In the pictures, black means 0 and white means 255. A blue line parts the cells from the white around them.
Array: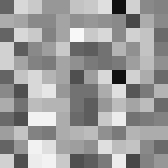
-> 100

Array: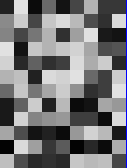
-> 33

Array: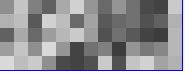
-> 143

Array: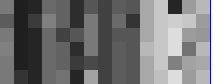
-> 121

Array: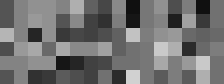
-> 84

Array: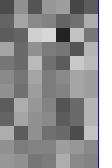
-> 76

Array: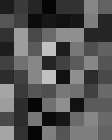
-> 29

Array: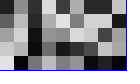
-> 32

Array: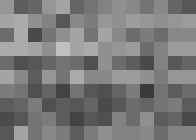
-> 150
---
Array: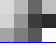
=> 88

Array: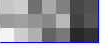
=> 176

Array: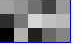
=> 32

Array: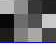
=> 168

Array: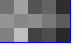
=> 66

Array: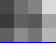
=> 117

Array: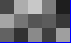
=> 138

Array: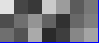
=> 170

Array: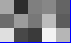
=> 58
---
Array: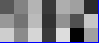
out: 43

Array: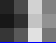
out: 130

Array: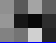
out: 95

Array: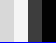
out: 2

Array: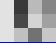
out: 134

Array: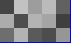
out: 97
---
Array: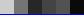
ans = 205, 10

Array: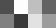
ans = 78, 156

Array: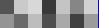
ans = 84, 156

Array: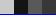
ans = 202, 56

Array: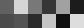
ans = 97, 221

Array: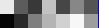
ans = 233, 158

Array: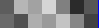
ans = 93, 65
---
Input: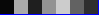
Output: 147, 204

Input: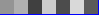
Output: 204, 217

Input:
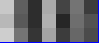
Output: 176, 206

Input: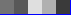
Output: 223, 223

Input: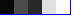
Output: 41, 252

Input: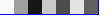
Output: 201, 251

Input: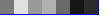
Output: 177, 224
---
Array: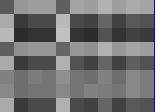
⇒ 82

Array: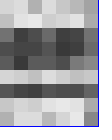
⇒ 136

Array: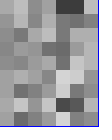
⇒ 141

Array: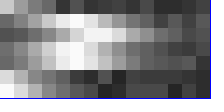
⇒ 45

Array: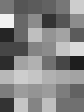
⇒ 112

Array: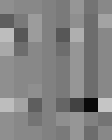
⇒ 136
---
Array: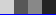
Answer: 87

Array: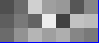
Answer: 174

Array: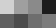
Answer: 76

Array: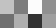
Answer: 175

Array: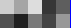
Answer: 121

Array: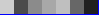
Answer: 191

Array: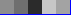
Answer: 43

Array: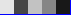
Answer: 194
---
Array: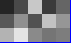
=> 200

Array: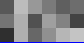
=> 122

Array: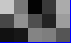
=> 3

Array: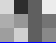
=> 45

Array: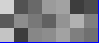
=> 162

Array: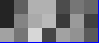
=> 76

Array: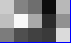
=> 110
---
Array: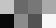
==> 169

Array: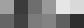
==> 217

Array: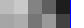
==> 29

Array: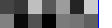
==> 204

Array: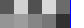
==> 107

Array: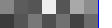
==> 141

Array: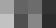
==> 51
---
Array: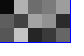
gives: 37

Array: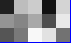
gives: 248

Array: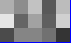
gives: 133

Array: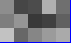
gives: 134

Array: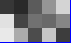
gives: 76

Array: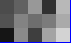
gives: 62

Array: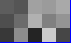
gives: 36
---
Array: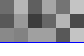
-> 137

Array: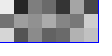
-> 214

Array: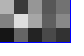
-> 21

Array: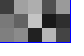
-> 127

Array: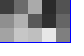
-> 163

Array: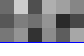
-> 119
